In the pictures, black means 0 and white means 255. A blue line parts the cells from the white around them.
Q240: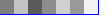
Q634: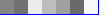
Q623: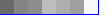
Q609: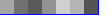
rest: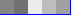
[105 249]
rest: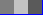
[141 208 153 243]
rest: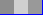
[243]
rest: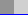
[181  83]
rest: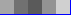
[181  83]
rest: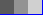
[181  83]

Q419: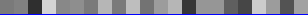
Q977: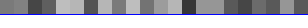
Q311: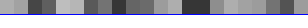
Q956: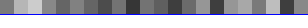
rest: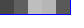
[115  54 101 107 156 174  54  54 142 174 162 156 115  83 156]
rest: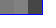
[ 95 190 182  83 182 122 190 115 156 182  54 150 150  89  70 107  89 150
  89]
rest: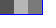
[190 115 156 182  54 150 150  89  70 107  89 150  89]
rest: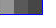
[107  89 150  89]
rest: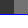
[ 95  62 107 150  62 150 168 122 190  62 136]
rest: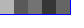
[107 156 174  54  54 142 174 162 156 115  83 156]

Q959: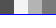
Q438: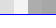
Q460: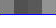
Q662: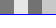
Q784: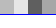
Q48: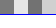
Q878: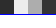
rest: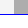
[167]
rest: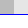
[ 95 167]
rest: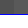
[147]
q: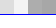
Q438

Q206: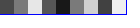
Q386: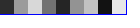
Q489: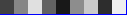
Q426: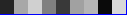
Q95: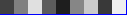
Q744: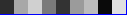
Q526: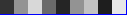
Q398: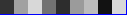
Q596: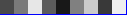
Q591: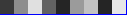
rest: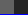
[155 194  37 231]
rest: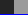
[194  37 231]
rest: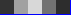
[155 188  18 216]

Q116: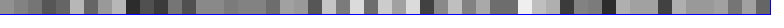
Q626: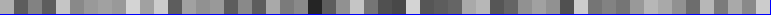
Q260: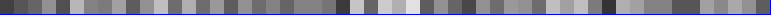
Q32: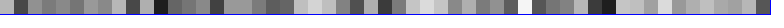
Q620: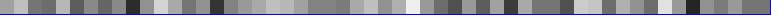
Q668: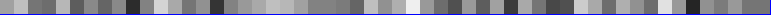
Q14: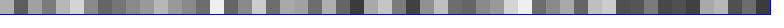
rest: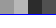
[ 59 117  80 137 137 123 130 130 109 161 153  86 197 123 219 109 204 161
 219  65 137 191 130 169 109 109 239 191 175  59 130 123  44 175 161 161
  65 175 153 153 161 117 161 101]
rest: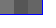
[183 101 153 183  44  80  59 117  80 137 137 123 130 130 109 161 153  86
 197 123 219 109 204 161 219  65 137 191 130 169 109 109 239 191 175  59
 130 123  44 175 161 161  65 175 153 153 161 117 161 101]
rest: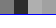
[161  65 175 153 153 161 117 161 101]

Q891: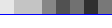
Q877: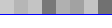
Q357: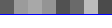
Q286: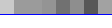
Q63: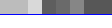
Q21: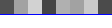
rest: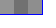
[ 87 162]
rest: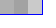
[75]
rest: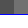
[ 47 120]

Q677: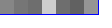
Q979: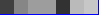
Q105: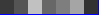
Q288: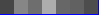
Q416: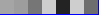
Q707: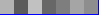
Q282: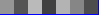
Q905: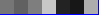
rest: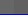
[77]
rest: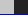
[ 23 173]
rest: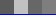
[165 142]
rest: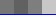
[ 35  23 173]
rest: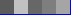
[142]
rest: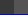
[193 103 126 165  50]

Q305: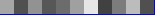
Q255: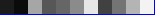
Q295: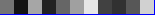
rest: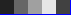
[ 49  87 209]
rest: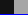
[ 34 102 160 230  65  49  87 209]
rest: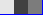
[188  80]
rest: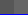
[139 230  65 116 180 243]

